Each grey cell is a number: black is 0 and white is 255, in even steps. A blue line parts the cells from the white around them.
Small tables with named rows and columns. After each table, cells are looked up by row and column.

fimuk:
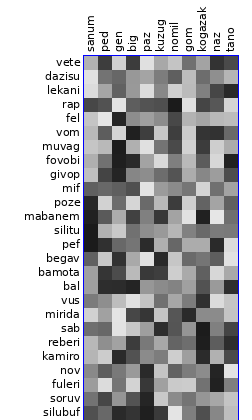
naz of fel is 184
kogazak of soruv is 150
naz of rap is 87
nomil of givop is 84
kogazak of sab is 28
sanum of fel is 196
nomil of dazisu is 95
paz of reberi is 121
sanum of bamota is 160
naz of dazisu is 143
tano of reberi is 45
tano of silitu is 121
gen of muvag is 29

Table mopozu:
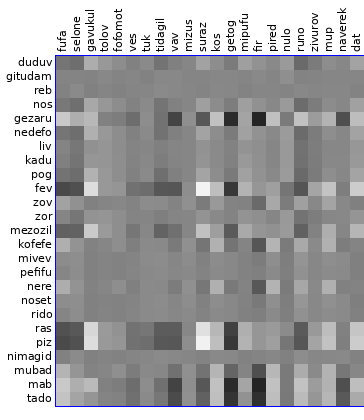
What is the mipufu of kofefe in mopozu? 132
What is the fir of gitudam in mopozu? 137
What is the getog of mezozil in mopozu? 90
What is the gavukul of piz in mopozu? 221
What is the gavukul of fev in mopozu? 221
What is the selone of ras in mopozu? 88
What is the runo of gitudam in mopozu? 131
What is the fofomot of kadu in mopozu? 142
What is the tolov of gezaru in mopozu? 129
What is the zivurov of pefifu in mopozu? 135
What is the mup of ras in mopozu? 189
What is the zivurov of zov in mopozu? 136
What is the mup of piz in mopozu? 194
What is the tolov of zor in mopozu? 149
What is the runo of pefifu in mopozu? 145

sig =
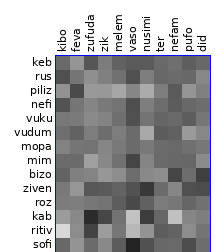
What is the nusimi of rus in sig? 126
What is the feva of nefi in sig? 117
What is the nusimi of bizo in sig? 137
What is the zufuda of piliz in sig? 153
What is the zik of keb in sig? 124
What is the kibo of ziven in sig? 121
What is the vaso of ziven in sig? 82
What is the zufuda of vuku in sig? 138
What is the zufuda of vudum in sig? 125
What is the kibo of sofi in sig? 104
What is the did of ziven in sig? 77
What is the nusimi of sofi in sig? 81
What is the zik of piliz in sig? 152
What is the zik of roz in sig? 115
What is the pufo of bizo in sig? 109
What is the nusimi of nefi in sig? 126

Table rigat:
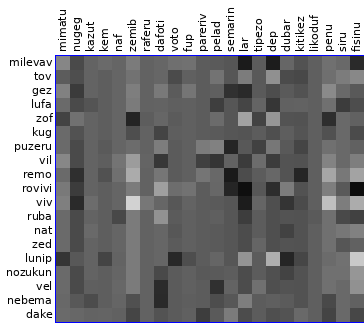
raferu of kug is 98
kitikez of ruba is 82
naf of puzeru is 101
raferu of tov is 98
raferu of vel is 98
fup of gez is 117
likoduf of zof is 95
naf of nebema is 101
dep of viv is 79
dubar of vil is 83
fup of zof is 96
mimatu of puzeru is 106
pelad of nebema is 77
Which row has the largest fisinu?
lunip

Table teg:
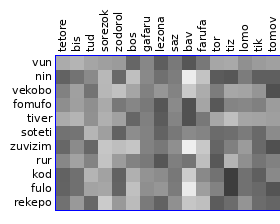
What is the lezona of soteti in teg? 99
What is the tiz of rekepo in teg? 108
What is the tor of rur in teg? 88
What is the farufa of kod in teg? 137
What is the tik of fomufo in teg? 128
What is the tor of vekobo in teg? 124
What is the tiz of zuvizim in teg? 128
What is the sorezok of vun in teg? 159
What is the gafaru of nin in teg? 137
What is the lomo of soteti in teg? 123
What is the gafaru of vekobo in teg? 129
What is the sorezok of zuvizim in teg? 198
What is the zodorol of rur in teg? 156
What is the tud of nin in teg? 138
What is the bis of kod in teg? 112

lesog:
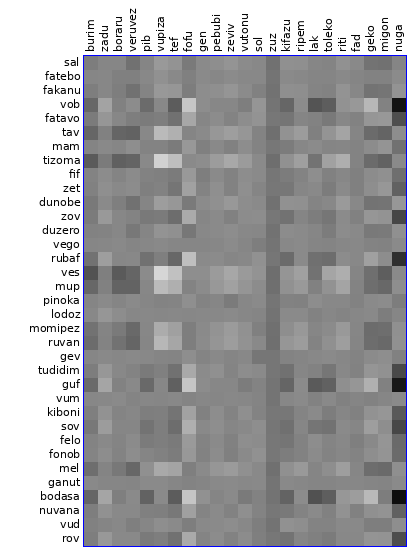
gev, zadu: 137
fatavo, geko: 150
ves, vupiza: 214
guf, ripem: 139
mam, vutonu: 141
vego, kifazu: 136
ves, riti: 174
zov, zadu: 153
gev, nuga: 129
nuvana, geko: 144
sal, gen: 138

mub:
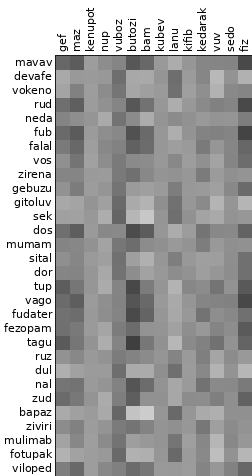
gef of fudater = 113
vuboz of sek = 101
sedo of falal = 134
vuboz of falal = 130
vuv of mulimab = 182
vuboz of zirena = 122
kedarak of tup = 140
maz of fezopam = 121
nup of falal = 136
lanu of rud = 173
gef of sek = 160
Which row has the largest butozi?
bapaz

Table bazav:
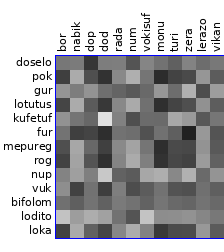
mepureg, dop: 104
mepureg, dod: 64
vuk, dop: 114
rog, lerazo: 155
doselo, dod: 125
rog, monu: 50
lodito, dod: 161
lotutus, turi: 68
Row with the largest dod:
kufetuf

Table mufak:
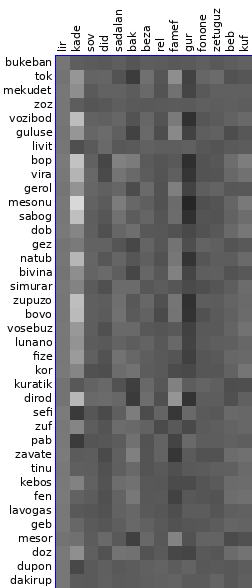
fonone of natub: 86
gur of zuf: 73
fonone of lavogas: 92
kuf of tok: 86
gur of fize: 64
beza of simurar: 87
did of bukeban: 89
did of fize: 82
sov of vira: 104
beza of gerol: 106
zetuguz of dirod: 93

